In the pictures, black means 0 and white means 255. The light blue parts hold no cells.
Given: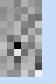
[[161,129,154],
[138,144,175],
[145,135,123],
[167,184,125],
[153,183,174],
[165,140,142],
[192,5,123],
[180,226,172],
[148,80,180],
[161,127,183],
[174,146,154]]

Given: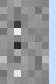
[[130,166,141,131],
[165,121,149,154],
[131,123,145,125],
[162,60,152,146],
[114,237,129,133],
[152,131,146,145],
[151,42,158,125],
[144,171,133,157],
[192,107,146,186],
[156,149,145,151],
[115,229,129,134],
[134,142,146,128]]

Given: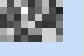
[[209,200,54,185,190],
[139,92,82,175,36],
[57,51,79,65,104],
[60,94,213,51,128],
[172,98,147,210,91],
[146,57,58,211,156]]

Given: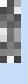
[[251,172],
[73,235],
[104,80],
[127,108],
[231,166],
[211,163],
[82,101],
[131,146],
[71,62]]

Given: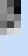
[[144,23],
[146,2],
[134,123],
[112,161],
[171,218]]

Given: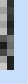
[[185],
[160],
[185],
[161],
[189],
[88],
[29],
[72],
[161],
[201]]

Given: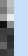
[[135],
[117],
[161],
[17],
[60],
[67],
[101],
[57]]
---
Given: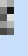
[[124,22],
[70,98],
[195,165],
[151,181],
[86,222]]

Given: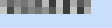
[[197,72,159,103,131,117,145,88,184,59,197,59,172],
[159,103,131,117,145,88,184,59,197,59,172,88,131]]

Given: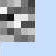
[[51,21,231,231,170],
[132,77,132,186,199],
[245,105,91,105,91],
[144,170,199,117,64],
[186,186,117,105,132],
[158,199,245,77,77]]

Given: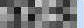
[[62,77,116,104,50,198,142,182,104,50,129],
[129,89,62,116,89,156,116,89,77,142,116],
[182,104,23,182,104,89,142,77,50,104,156],
[156,142,62,156,23,129,168,198,142,37,77]]

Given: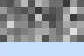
[[95,83,126,184,83,184,154,111,111,57,154,95],
[154,111,95,83,111,57,111,83,95,154,212,154],
[154,126,111,126,139,168,168,139,111,139,225,154],
[95,139,111,126,71,196,71,71,95,184,57,95],
[83,168,126,154,139,184,83,139,126,196,126,95],
[126,212,139,139,95,126,154,83,111,168,154,168]]

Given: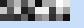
[[60,60,46,101,16,129,157,46,117,16],
[200,87,214,31,75,242,242,60,214,157],
[31,129,184,87,184,16,169,169,255,230]]

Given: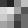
[[60,34,136,191],
[164,148,60,110],
[203,176,85,110],
[217,231,164,85]]
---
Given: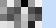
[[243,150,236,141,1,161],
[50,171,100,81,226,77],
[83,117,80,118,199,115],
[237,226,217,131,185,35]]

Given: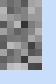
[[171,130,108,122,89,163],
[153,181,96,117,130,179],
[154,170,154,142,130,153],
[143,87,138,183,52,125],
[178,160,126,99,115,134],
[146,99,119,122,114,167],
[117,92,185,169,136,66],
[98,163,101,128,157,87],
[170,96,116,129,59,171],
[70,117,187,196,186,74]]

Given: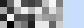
[[126,30,107,234,76,64,86,193,246],
[175,169,57,177,238,184,233,134,222],
[167,37,243,76,83,55,181,157,150],
[205,186,2,150,115,32,232,232,99]]

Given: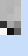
[[184,183,181],
[190,183,178],
[191,182,186],
[139,51,167],
[93,249,18]]

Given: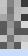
[[58,195,132,178],
[192,193,116,186],
[59,166,132,190],
[216,92,147,98],
[87,89,162,86],
[191,196,117,183],
[215,91,147,89]]

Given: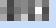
[[116,170,71,129,136,109,172],
[78,142,77,115,137,100,251],
[91,168,58,136,203,81,183]]

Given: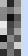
[[138,183,38],
[160,136,117],
[84,132,15],
[112,235,68],
[160,210,80],
[87,19,136],
[208,152,104],
[66,45,119]]

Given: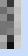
[[202,146,54],
[191,110,139],
[197,139,82],
[191,117,115],
[181,115,128],
[204,176,58],
[209,154,15]]

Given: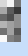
[[118,216,244],
[55,166,92],
[142,103,78],
[143,180,160],
[86,113,161],
[112,249,128]]
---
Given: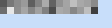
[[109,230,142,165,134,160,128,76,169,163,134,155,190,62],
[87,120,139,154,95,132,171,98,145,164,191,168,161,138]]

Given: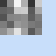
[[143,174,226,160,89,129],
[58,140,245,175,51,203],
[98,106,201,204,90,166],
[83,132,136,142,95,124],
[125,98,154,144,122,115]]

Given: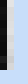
[[17,215],
[13,228],
[18,219],
[15,220],
[14,223],
[19,225],
[15,216],
[12,221],
[12,215],
[29,205]]

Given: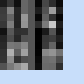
[[83,121,144,170,85,14,107,105,46],
[28,56,15,102,85,8,71,45,10],
[60,130,38,102,85,29,82,157,33],
[63,101,37,151,85,7,97,50,7],
[55,125,35,147,85,45,122,199,29],
[18,88,47,49,85,1,26,84,16],
[36,77,39,82,85,2,56,62,33],
[41,120,115,135,85,1,59,100,19],
[50,176,95,161,85,3,137,147,113],
[52,141,49,80,85,9,110,113,76]]

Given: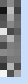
[[244,81,166],
[101,139,88],
[21,190,64],
[79,167,104],
[88,135,111],
[229,73,93],
[128,180,115],
[75,127,121],
[138,132,125],
[87,121,121],
[53,182,78]]

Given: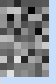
[[160,225,127,142,124,94,135],
[87,94,40,85,83,85,88],
[162,194,198,105,3,103,157],
[145,12,154,39,172,169,45],
[148,81,147,81,99,73,118],
[76,114,39,140,102,10,174],
[188,181,91,103,92,164,60],
[131,127,179,145,129,170,203],
[109,99,145,166,50,113,101],
[199,83,225,36,167,147,40],
[82,95,124,125,129,91,172]]

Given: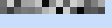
[[102,60,107,121,117,132,181,200,11,205,86,6,84,89,71],
[111,207,57,162,165,196,12,140,207,95,206,180,92,126,168]]

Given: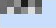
[[106,213,101,143,219,122],
[109,102,146,27,134,80]]

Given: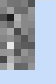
[[153,200,101,104,147],
[141,117,115,125,83],
[128,161,109,106,149],
[75,30,177,136,144],
[128,102,164,136,135],
[145,168,73,138,118],
[135,142,117,84,123],
[111,231,102,92,88],
[149,153,83,147,125],
[72,178,142,128,133]]
